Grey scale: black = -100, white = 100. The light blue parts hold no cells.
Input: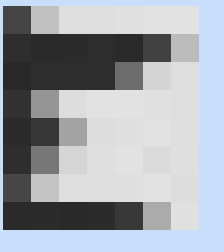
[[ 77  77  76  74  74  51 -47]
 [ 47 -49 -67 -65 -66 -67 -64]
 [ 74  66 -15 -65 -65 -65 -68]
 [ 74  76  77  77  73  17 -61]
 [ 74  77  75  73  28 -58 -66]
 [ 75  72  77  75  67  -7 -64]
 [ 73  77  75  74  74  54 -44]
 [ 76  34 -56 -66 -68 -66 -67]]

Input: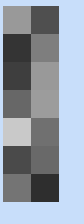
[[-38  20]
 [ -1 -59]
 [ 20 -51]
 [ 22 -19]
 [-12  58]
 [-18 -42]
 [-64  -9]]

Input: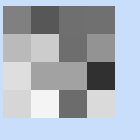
[[-12 -13 -32   0]
 [ 15 -14  60  46]
 [-62  27  27  74]
 [ 71 -15  91  68]]

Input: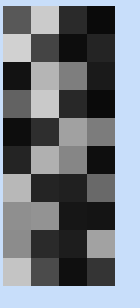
[[-92 -67  59 -31]
 [-72 -90 -47  64]
 [-80  -1  42 -86]
 [-92 -69  58 -23]
 [ -3  26 -64 -90]
 [-89   5  38 -72]
 [-18 -75 -72  44]
 [-84 -83  15  12]
 [ 27 -77 -67  10]
 [-59 -88 -41  54]]

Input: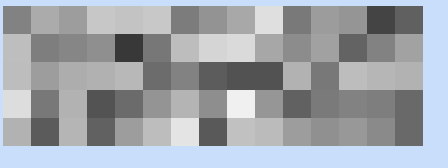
[[-25 -47  17  22  -5  75  32  15  -3  57  53  56  23  34   2]
 [ 27   2 -22  26  10  31  71  67  48  -7 -56  12   5  -1  49]
 [ 40  43  48  -6  40 -36 -36 -28   2 -15  44  39  36  23  48]
 [-18  -1   2  -4 -24  18  88  11  41  16 -16 -35  40  -6  73]
 [-18   8  19  13  23  47  51 -30  79  48  23 -24  42 -29  40]]

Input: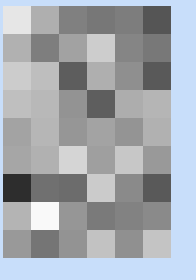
[[-33  -2  -7   0  37  80]
 [ -6   4  61  27  -1  39]
 [-30  12  37 -27  49  60]
 [ 42  36 -26  15  44  50]
 [ 39  16  28  18  43  28]
 [ 20  56  25  67  39  30]
 [-30   8  59 -15 -12 -65]
 [  8   2  -4  18  95  41]
 [ 54  13  52  15  -8  20]]

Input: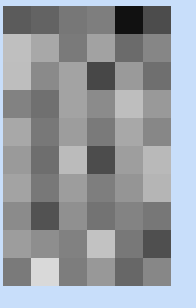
[[-40 -87  -1  -7 -22 -29]
 [  5 -16  27  -4  32  50]
 [-13  21 -44  28   8  49]
 [ 20  49   9  28 -12   2]
 [  6  32  -4  23  -6  32]
 [ 45  24 -40  47 -14  21]
 [ 42  17  -1  23  -6  28]
 [ -7   3 -10  13 -36   9]
 [-38  -6  52   1  11  23]
 [  6 -19  19  -2  70  -4]]
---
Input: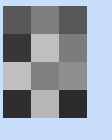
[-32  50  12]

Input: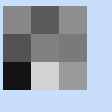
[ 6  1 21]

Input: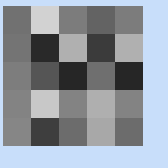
[-11 -68 -70  37 -15]

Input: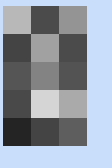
[ 44  26 -35]

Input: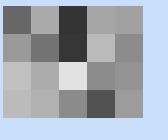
[-19 -10  77 -36]

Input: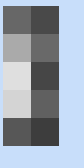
[-19 -18]

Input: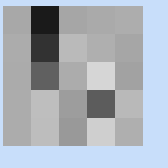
[ 32 -61  35 -28  37]
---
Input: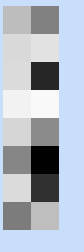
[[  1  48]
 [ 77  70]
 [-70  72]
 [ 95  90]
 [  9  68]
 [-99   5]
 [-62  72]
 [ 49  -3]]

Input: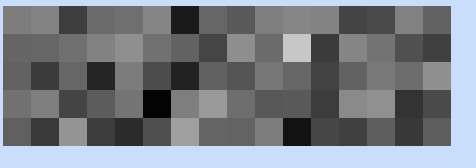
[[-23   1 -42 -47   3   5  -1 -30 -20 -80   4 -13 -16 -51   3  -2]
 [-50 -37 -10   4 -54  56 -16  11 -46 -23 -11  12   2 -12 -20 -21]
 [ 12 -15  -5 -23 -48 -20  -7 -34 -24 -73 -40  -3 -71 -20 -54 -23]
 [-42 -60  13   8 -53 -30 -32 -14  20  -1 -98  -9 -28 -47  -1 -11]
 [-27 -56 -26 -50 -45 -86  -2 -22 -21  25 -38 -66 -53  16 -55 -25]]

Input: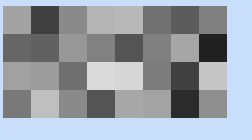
[[  0 -29 -11  44  41   8 -50  27]
 [-74  30   0 -34   1  19 -24 -20]
 [ 55 -49  -3  68  71 -13  22  26]
 [ 12 -66  28  31 -34   8  50  -5]]

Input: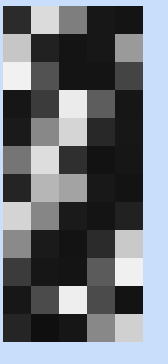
[[-84 -82  -1  72 -66]
 [ 21 -82 -84 -74  55]
 [-47 -84 -84 -36  89]
 [-83 -27  84 -54 -83]
 [-82 -69  67   7 -80]
 [-83 -86 -63  73  -8]
 [-85 -81  28  43 -72]
 [-74 -84 -80   5  66]
 [ 58 -66 -85 -80   8]
 [ 88 -29 -84 -83 -54]
 [-85 -41  87 -41 -82]
 [ 63   7 -83 -88 -71]]

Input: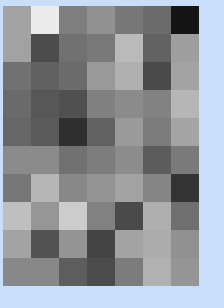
[[-84 -16  -7  14  -1  84  27]
 [ 24 -23  46  -5 -11 -40  27]
 [ 28 -42  38  20 -16 -24 -11]
 [ 43   2   9   0 -37 -32 -17]
 [ 29  -3  21 -23 -63 -29 -20]
 [ -4 -28  10  -2 -11   9   9]
 [-60   4  27  15   7  43  -7]
 [-13  37 -42   1  60  18  50]
 [ 13  35  28 -47  16 -36  28]
 [ 17  39  -3 -41 -27   7   7]]

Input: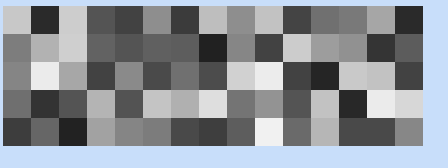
[[-67  30  -5 -12 -47  52  11  49 -54  11 -48 -34  61 -67  57]
 [-28 -59  14  23  60 -48   5 -74 -27 -25 -34 -23  62  40  -2]
 [-48  52  58 -71 -48  85  64 -40 -12 -42   8 -48  31  84   4]
 [ 69  84 -69  52 -34  15  -9  74  38  54 -35  41 -34 -60 -13]
 [  6 -43 -43  43 -17  89 -27 -51 -43  -3   4  27 -73 -20 -52]]

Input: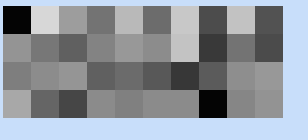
[[-36  52 -40  57 -15  45 -10  23  69 -97]
 [-41 -10 -55  53  10  19   3 -25  -7  16]
 [ 19  11 -29 -57 -31 -16 -25  17  10  -1]
 [ 15   5 -97   9   9   0   9 -45 -21  32]]
